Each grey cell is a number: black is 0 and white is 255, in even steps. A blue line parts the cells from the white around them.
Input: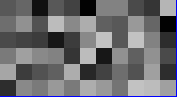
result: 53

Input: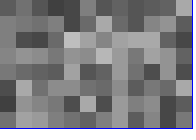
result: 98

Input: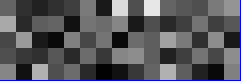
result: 122

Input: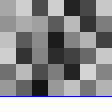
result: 72

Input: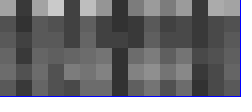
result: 171
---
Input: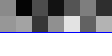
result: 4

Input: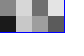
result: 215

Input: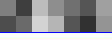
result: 62

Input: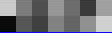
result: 124

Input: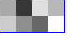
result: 54

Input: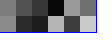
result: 82
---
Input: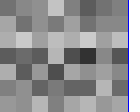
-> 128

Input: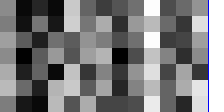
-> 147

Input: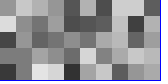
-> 93

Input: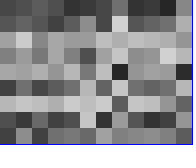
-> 135

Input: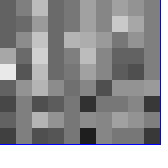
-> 127

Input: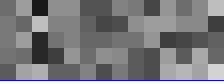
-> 190

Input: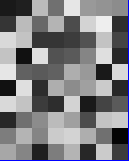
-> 140

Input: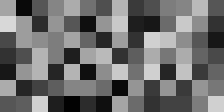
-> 86

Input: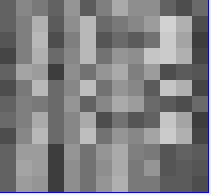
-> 106
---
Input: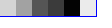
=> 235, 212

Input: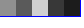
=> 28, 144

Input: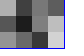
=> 93, 148

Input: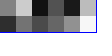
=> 188, 46

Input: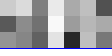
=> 81, 148

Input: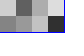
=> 221, 132

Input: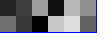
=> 143, 113

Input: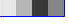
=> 134, 231
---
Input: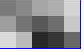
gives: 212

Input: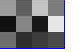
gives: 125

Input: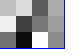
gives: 171

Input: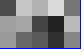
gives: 119

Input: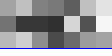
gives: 227

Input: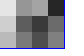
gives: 38
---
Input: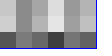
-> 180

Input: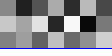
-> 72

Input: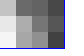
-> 72

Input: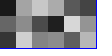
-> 68

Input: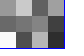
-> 160

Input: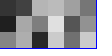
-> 118

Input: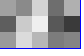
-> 176

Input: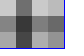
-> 187

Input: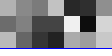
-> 143
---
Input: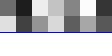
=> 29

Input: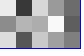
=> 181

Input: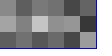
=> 129

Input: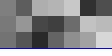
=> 150

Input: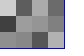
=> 157

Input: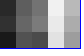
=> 102

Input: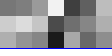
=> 220
